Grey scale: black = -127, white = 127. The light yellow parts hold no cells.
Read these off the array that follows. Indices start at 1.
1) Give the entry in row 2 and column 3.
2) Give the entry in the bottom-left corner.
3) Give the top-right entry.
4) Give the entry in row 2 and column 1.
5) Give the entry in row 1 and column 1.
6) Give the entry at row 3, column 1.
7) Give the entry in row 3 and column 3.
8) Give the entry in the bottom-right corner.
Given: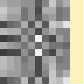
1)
45
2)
-53
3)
45
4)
72
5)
45
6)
58
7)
30
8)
99

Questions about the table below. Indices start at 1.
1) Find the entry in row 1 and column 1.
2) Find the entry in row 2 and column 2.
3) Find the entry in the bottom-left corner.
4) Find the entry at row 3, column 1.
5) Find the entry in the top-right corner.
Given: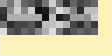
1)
31
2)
15
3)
91
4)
-83
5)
-26

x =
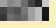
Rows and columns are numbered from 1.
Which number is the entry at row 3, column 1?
-74
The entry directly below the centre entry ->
-18
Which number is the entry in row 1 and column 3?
18
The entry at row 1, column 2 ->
6
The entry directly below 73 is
-105
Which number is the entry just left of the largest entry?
-89

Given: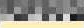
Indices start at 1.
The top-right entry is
11
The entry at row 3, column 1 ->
42
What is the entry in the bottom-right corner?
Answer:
-72
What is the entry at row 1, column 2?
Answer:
-42
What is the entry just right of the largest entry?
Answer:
-100
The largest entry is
88
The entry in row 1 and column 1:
-17
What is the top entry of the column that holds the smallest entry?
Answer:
-29
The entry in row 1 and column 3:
-17
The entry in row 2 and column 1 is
-5

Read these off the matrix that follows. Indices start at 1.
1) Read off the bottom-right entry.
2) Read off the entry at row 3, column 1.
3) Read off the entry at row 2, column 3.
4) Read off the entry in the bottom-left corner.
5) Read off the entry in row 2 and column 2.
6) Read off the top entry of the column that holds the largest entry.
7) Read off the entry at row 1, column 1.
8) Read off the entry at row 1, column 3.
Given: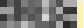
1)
-59
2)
-74
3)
-59
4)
-15
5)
30
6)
59
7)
-74
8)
-59

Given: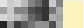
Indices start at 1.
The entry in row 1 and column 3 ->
85
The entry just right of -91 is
17
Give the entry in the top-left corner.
99
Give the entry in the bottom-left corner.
-91
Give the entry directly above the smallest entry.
85
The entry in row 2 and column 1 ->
33
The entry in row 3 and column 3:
58
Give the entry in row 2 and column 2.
73
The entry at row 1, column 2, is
73
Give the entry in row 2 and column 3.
4

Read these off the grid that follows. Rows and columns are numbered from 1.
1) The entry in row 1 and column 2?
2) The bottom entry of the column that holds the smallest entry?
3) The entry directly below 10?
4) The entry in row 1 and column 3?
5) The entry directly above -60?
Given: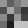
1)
-31
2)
-98
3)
-18
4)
-2
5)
-72

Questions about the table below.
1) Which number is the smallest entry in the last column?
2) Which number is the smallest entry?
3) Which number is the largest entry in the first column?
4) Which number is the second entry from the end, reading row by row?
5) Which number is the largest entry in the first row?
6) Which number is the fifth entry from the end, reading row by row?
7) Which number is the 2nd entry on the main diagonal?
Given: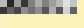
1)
-29
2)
-87
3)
57
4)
81
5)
96
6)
-41
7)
-29
